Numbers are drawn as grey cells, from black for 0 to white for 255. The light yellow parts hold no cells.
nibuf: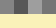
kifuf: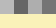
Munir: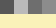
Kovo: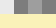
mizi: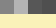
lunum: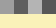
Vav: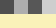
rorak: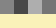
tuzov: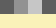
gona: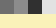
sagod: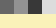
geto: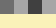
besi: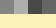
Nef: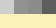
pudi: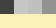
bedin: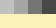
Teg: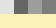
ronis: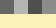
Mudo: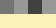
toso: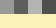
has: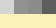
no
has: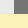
no

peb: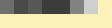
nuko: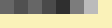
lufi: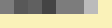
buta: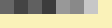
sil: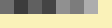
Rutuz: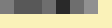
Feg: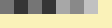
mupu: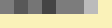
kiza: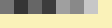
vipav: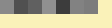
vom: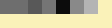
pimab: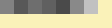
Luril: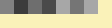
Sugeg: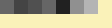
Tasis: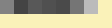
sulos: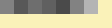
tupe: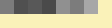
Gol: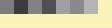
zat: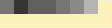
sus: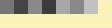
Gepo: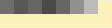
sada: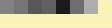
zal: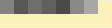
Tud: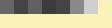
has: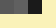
yes
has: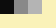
yes
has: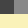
yes
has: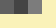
yes
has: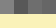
no
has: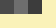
no

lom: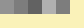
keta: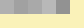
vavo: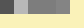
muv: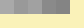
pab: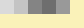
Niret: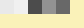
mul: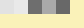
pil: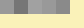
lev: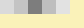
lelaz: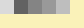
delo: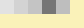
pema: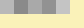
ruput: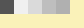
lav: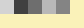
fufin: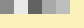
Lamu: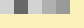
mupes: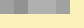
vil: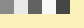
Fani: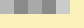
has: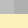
yes
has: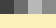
no
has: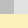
yes
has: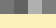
no
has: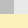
no
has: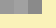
yes
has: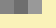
yes

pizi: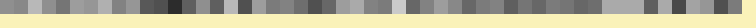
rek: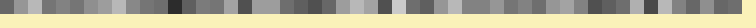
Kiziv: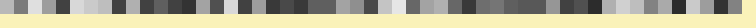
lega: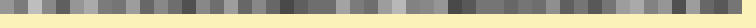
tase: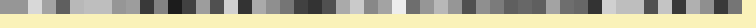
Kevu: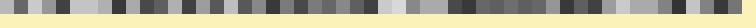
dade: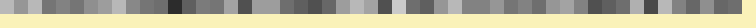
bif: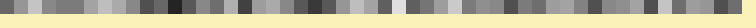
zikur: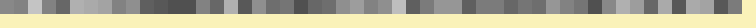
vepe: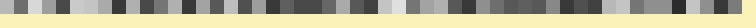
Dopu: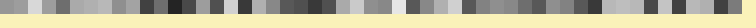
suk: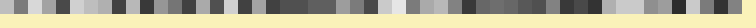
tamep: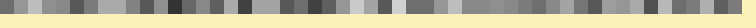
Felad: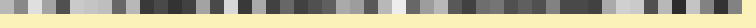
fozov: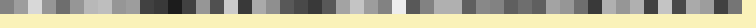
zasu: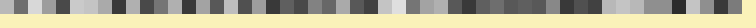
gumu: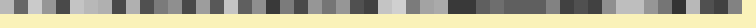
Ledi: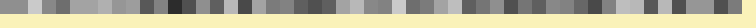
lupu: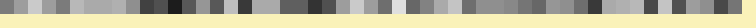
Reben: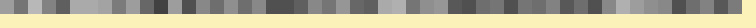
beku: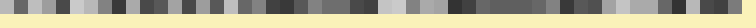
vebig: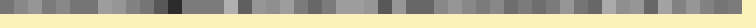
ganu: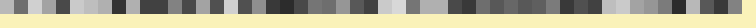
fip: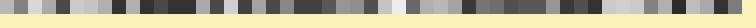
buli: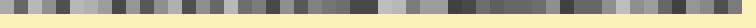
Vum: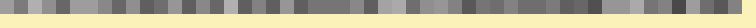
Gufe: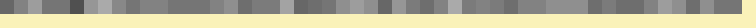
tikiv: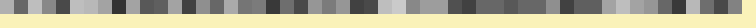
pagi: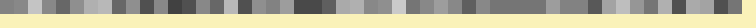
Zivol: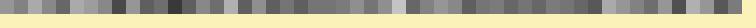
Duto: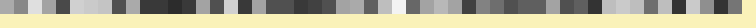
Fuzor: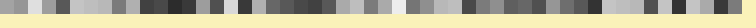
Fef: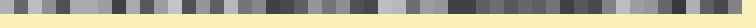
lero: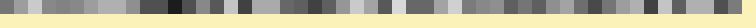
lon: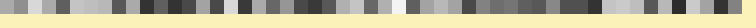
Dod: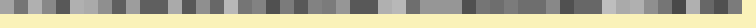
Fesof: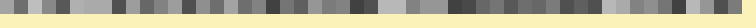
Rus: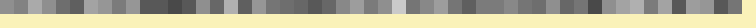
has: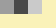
yes
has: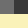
yes
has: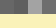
yes
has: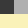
yes
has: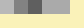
yes

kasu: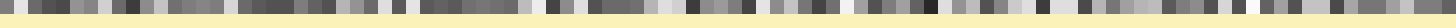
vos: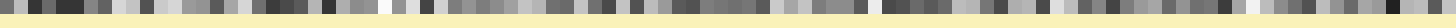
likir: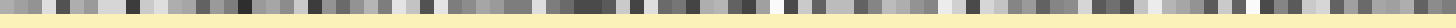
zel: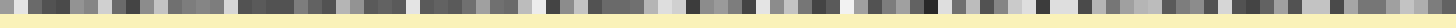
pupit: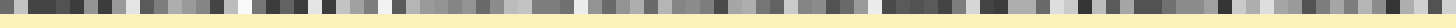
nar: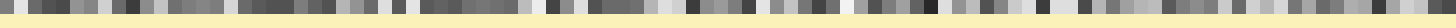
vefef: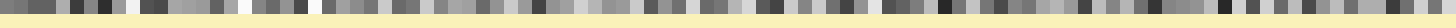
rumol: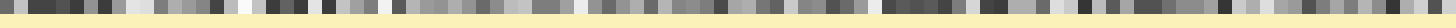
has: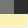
no
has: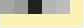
yes
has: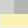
yes

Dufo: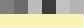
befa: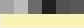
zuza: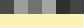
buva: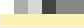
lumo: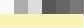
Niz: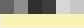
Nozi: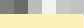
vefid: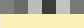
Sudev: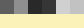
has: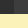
yes
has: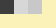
yes
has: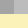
yes
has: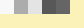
no

